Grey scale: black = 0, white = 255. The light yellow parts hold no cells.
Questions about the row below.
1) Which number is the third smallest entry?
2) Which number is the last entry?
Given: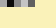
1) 138
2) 96

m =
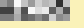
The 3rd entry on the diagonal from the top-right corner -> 207
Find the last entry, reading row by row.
155
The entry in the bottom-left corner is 124
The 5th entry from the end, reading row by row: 139
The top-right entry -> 195
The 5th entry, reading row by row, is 155
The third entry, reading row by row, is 248
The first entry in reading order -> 155
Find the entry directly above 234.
183

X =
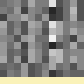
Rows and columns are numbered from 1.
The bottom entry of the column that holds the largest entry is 55
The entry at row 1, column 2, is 124
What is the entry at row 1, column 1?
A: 111
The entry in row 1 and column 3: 136
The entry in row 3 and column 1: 67
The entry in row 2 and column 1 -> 124
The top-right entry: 83
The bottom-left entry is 83
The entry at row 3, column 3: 136
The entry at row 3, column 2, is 136
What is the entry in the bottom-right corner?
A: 99
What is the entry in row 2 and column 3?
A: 152
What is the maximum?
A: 241
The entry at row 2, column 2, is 111
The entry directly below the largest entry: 39

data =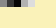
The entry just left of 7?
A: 55
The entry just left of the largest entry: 177

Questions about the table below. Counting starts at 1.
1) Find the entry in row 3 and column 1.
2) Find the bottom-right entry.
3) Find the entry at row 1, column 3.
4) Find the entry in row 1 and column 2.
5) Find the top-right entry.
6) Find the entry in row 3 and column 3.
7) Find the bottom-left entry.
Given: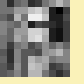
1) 101
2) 75
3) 101
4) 46
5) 144
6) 182
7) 88

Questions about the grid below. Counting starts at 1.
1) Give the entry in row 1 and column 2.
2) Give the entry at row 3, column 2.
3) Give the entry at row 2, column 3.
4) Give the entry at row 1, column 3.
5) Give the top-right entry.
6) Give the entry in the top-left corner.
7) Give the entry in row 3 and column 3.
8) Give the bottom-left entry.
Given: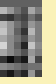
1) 97
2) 52
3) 113
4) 97
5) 97
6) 97
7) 82
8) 52

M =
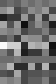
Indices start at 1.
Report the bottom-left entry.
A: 140
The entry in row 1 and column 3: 95
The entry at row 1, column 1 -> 95
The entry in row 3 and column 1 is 30
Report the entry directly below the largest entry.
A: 125
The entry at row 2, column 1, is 140
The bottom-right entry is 71
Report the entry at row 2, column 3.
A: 71
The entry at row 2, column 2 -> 166
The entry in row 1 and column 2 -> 109
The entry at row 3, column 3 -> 56
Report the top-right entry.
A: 125

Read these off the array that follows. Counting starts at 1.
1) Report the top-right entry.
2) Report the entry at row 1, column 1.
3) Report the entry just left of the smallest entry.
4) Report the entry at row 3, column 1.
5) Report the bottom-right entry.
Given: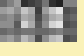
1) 129
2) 104
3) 47
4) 129
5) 90
